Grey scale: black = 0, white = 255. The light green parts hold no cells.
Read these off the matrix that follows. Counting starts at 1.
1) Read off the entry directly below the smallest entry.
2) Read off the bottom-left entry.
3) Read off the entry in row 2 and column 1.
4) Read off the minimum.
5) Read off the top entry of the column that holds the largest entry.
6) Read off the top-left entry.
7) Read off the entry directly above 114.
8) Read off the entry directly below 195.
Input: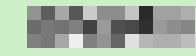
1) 48
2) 128
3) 108
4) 41
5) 87
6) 147
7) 167
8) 73
